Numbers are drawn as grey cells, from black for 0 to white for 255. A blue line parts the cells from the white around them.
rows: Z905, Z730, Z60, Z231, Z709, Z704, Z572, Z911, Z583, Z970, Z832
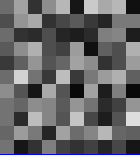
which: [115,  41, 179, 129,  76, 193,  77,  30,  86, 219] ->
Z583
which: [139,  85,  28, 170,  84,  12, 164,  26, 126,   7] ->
Z572
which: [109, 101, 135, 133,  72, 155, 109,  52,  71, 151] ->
Z911
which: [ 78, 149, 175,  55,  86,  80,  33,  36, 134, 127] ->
Z730

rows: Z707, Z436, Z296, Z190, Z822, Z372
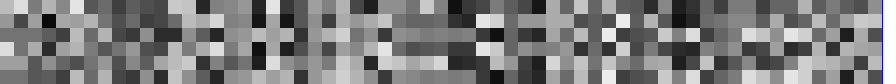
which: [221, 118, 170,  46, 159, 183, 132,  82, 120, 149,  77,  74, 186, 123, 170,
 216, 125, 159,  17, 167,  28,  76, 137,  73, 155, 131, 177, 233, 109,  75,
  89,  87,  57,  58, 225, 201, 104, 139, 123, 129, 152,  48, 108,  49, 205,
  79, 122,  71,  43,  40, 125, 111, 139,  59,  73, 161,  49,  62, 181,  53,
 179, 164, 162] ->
Z190
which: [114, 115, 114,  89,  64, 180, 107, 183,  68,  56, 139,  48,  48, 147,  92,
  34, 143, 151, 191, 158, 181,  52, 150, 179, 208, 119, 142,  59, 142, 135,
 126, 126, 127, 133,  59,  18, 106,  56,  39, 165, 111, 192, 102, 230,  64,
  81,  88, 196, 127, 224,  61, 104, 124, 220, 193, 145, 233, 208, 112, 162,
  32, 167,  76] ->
Z296
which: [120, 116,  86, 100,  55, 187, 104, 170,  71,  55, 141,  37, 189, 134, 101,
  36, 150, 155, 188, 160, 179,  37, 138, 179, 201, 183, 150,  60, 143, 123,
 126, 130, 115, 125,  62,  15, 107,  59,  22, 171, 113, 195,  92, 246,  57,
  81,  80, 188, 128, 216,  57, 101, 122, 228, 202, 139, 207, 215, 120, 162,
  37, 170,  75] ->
Z372
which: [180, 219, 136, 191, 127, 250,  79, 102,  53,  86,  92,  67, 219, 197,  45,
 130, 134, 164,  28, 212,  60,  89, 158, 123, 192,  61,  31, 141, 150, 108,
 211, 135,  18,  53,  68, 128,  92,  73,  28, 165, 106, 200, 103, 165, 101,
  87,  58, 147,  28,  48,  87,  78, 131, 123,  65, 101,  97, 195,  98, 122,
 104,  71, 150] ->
Z707

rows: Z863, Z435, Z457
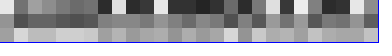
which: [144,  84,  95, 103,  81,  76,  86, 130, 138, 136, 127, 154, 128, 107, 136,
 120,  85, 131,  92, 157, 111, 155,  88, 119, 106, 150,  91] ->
Z435
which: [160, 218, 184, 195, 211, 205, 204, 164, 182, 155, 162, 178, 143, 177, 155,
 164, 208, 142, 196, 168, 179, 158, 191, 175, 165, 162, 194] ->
Z457

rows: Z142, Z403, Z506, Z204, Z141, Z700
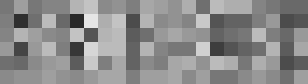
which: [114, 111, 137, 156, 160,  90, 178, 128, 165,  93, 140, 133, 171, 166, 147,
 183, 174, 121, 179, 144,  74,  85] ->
Z141
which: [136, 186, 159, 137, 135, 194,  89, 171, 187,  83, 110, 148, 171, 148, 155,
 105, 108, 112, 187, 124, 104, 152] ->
Z506
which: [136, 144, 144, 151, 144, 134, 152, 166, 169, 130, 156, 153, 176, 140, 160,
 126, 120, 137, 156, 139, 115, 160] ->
Z700
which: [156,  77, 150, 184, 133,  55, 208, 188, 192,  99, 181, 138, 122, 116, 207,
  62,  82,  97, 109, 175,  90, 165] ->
Z204

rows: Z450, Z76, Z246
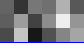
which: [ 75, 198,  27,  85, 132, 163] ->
Z246
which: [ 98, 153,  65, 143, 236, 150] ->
Z76
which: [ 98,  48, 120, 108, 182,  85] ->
Z450

